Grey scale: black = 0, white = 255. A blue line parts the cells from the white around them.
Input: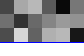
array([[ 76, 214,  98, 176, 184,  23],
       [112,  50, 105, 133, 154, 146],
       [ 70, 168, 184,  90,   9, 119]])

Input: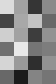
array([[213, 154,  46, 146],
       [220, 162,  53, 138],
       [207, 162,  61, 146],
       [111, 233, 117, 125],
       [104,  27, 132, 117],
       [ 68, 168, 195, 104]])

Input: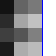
array([[ 19, 100, 121],
       [ 63,  85, 128],
       [ 27, 172, 187],
       [ 43, 165, 193]])

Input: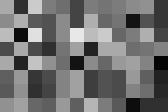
array([[ 89, 145,  48,  68, 131, 161,  62,  82,  75, 131, 110,  40],
       [ 95, 153,  54,  75, 131, 161,  62,  82,  75, 153,  95,  34],
       [ 75, 169,  75,  48, 116, 161,  34, 169, 169, 110, 116, 131],
       [139, 175,  89,  82, 139,  68, 175, 103, 116,  19,  82,  54],
       [145, 161, 103,  95, 153,  95, 181, 124,  89,  13,  48,  48],
       [169,  34, 195, 145, 110,  19, 139, 103, 153, 161, 131,   5],
       [169,  48, 203, 124, 110,  68, 124, 116, 124, 139, 145,  54],
       [188,  13, 224,  82, 139, 232, 188, 203, 103, 124, 175,  68]])

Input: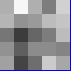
array([[118,  60, 102, 125, 188],
       [161,  68, 110, 203, 167],
       [146,  95, 140, 140, 132],
       [181, 146, 154, 188, 196],
       [175, 247, 175, 125, 209]])

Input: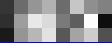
array([[ 54, 108, 149, 177, 108, 198, 143, 129],
       [ 26, 149, 183, 226,  88, 164, 205,  81],
       [ 47, 157, 232, 218, 122,  94, 252,  14]])

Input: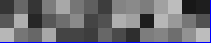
array([[ 87, 175,  38,  87, 110, 138,  68,  81, 175, 161,  30, 183, 153,
        118,  81],
       [ 53, 103,  53, 125, 168, 118,  95,  61, 132, 138, 125, 161, 189,
         24,  30],
       [183, 118, 103, 168,  68,  68,  61, 103,  74,  46, 125, 132, 110,
        146, 189]])
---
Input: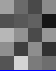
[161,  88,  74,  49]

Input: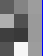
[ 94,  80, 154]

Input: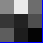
[137,  34,   4]

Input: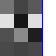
[116,  22,  30]

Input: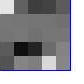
[228, 118, 113, 108, 134]

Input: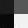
[ 27, 241]

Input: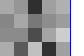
[169, 167,  76,  49]

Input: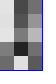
[227,  83, 184]
